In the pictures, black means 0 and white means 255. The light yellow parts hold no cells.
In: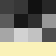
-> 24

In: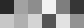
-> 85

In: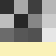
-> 39

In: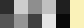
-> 64

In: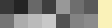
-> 81

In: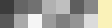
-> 127

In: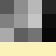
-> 155

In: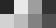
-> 187

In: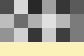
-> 224

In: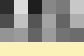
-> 163
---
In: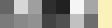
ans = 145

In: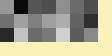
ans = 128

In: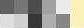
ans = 55

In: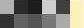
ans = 85

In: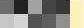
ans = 82

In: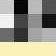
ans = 142
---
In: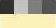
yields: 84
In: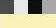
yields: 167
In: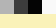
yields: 249
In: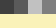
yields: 126
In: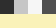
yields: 79
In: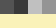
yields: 148
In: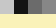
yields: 135
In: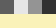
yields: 49
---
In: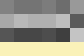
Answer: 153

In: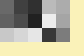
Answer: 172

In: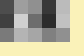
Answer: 187

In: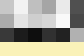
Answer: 80

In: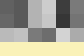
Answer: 122

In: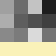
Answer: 29
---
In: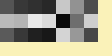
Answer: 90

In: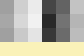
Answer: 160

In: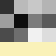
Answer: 75

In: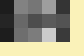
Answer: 29

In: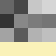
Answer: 163

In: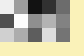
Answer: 208

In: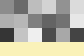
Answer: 53

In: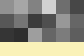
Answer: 53

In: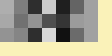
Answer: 147

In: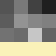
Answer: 114
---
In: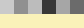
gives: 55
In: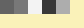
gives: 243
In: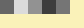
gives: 146
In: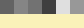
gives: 63
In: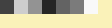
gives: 99
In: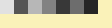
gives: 56
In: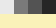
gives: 122
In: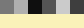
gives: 84
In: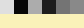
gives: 29
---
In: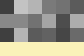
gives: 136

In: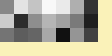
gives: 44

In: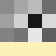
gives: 209

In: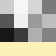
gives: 240

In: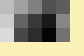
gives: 99

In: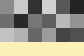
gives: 41

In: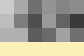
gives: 125
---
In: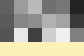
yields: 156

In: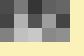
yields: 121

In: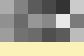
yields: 130

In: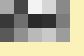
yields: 70

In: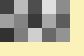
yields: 187

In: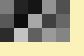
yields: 35

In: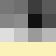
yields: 111

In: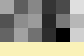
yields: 94

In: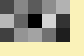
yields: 135

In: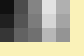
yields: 76
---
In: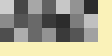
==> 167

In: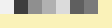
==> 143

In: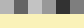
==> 195

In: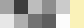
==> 189

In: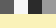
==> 43

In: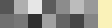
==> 230

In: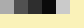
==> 46
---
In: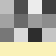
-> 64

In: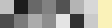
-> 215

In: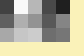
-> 31

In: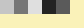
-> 90

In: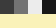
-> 23

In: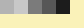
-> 28

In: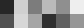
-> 238

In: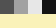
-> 19

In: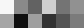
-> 145

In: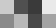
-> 233
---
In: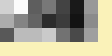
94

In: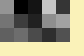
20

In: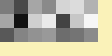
166

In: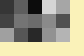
12

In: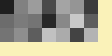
156

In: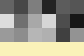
126

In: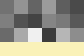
100
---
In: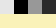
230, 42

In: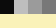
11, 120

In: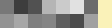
120, 160

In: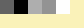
98, 254

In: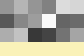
149, 165

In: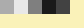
172, 66

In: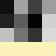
16, 217

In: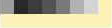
156, 213

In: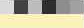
218, 161

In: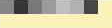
134, 70
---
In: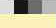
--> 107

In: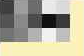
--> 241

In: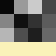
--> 30

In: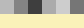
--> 205

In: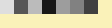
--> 129

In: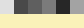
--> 39
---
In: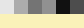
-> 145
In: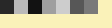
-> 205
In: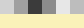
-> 140
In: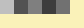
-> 127
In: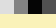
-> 131
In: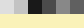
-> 75
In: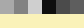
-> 14
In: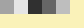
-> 48
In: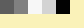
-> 247
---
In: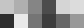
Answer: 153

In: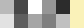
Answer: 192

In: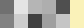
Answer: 197

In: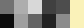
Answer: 139

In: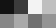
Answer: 148

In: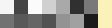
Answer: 27

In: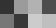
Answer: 191

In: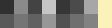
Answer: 130

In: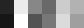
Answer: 159

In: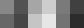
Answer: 44
